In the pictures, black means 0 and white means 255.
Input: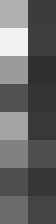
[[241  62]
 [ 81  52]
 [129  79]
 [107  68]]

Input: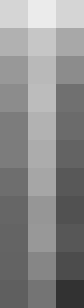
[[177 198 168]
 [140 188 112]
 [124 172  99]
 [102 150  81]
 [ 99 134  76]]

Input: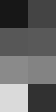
[[ 87  89]
 [218  49]]

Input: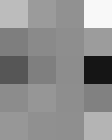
[[126 138 142 156]
 [140 150 142 129]]

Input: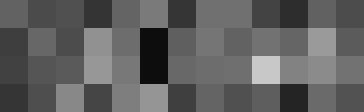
[[ 62 103  76 145 109  13  95 117  98 114 101 154  91]
 [ 53  78 136  69 126 149  63 100  80  94  36 106  82]]

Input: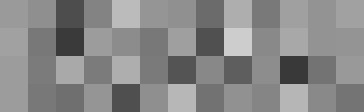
[[161 120  58 156 140 120 159  80 205 137 168 147 148]
 [156 120 111 149  79 143 183 114 145 133 182 137 116]]

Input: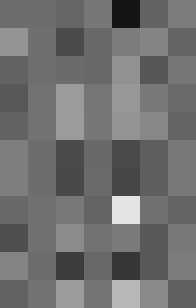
[[148 111  75 104 124 132 101]
 [ 88 114 155 118 152 121 106]
 [126 109  74 105  75  95 120]
 [105 113 121 100 228 112 101]
 [131 108  60 104  55  88 124]]
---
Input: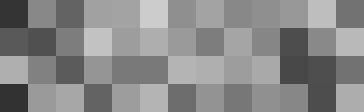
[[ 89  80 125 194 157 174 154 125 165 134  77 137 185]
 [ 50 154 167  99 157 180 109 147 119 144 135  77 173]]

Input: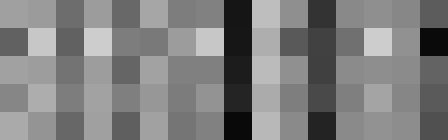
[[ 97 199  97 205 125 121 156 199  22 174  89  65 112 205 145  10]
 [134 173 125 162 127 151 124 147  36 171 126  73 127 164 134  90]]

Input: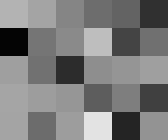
[[  4 117 138 190  68 112]
 [165 157 150  93 126  64]]

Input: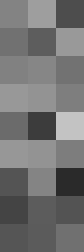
[[113  93 153]
 [152 147 126]
 [151 147 125]
 [ 68  92  83]]

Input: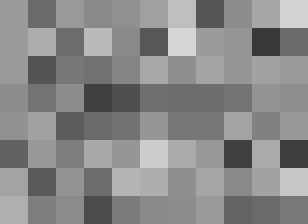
[[155 173 108 186 138  87 214 155 149  57 107]
 [141 115 140  64  79 111 109 109 115 148 142]
 [ 98 151 126 169 150 205 170 151  64 170  62]
 [175 126 139  75 123 137 141 154 100 106 120]]

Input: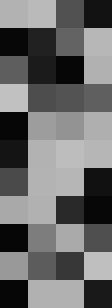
[[  7  33  99 183]
 [193  77  83  95]
 [ 20 178 189 182]
 [169 177  41   7]
 [153  92  55 191]]
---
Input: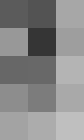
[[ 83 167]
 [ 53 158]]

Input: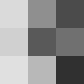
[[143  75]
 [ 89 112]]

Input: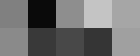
[[ 10 142]
 [ 57  72]]

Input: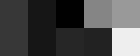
[[22  1]
 [22 38]]

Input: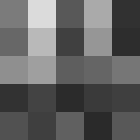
[[219  88]
 [185  64]]

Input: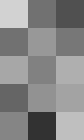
[[113  80]
 [152 119]]

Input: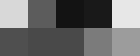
[[92 19]
 [73 73]]

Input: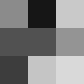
[[ 22 201]
 [ 81 148]]

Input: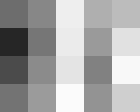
[[135 238]
 [118 235]]
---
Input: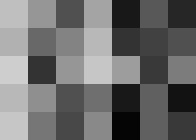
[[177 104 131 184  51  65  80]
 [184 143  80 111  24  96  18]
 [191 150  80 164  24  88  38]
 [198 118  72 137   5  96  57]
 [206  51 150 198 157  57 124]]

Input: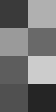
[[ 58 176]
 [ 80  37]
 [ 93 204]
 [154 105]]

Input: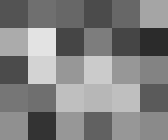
[[ 75 211 151 203 151 131]
 [ 83 111 103  75 103 165]
 [118 111 191 183 191  90]
 [144  51 151  97 151 138]
 [171 227  69 125  69  43]]

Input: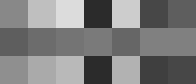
[[ 94 108 116 122 102 128 128]
 [136 191 220  43 205  71  94]
 [143 170 185  43 178  63  71]]

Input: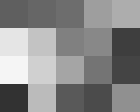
[[ 50 187  89  75 144]
 [ 95 102 109 158 173]
 [229 195 128 136  62]
 [245 208 165 116  68]]

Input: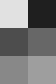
[[ 77 103]
 [136 158]
 [225  31]]
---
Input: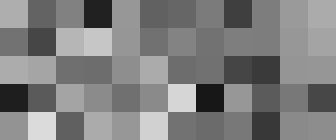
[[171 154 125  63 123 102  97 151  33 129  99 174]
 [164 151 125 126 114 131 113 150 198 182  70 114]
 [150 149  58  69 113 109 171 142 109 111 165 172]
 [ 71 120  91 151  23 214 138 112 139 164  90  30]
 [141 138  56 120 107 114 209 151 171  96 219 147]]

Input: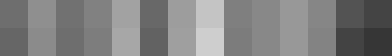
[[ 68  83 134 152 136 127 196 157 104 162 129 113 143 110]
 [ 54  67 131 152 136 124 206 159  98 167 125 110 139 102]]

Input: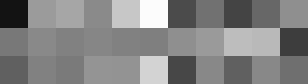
[[143 103  68 113  75 252 199 138 166 155  19]
 [ 61 185 189 154 143 127 129 134 129 137 120]
 [111 136  96 136  71 211 147 148 122 129  96]]

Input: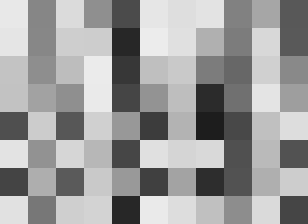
[[ 88 166 129 227 222 230  75 143 219 134 232]
 [ 89 216 124 176 224 236  39 205 206 135 229]
 [137 208 103 124 201 191  55 235 189 142 195]
 [158 228 112  43 190 147  69 234 143 162 194]
 [221 192  72  29 179  60 152 208  87 204  79]
 [ 82 186  80 217 213 224  70 183 214 146 227]
 [205 175  82  45 163  64 153 201  90 174  68]
 [ 69 218 141 192 221 234  39 211 207 119 225]]

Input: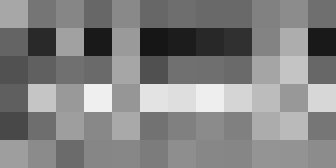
[[111 140 129 105 105 110 103 137 103 134 117 167]
 [ 25 173 131  48  40  28  22 154  25 161  41 100]
 [103 196 165 106 111 112  80 166 106 112  96  81]
 [215 152 188 213 238 222 227 150 239 153 197  95]
 [118 186 172 128 139 128 114 169 136 158 110  72]
 [140 147 148 134 135 142 124 135 134 107 139 158]]

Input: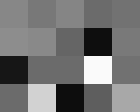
[[114 107 133 120 135]
 [121  14 101 137 141]
 [113 250 107 107  22]
 [168  94  13 210 107]]
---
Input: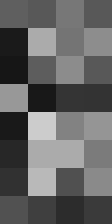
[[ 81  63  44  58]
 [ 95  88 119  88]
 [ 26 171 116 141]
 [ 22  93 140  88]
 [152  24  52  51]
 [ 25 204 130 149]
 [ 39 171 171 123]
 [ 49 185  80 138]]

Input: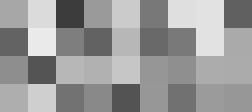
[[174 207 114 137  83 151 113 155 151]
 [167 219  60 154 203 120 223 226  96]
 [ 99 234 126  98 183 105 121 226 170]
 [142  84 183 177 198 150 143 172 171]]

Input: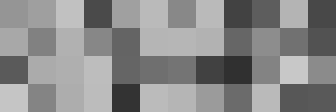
[[197 132 173 188  51 187 181 155 107 186  87  89]
 [149 159 193  74 160 186 136 186  66  93 180  72]
 [168 129 177 135 100 181 182 178 102 141 113  82]
 [ 90 171 175 189 101 111 116  65  48 131 200 139]]

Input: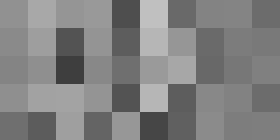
[[111  92 159 100 151  70  96 139 125 126]
 [145 168 149 153  78 192 105 131 132 108]
 [138 158  83 148  93 182 150 106 124 121]
 [132 143  62 136 111 154 167 104 119 128]
 [143 162 163 148  83 182  93 136 130 108]]

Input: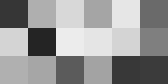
[[176 166  91 163  56  59]
 [ 54 175 216 165 230 106]
 [212  36 236 229 212 127]]

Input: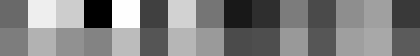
[[125 178 145 131 188  85 182 154  75  78 153  86 159 168  91]
 [105 238 205   0 254  64 210 117  24  46 124  74 142 160  57]]
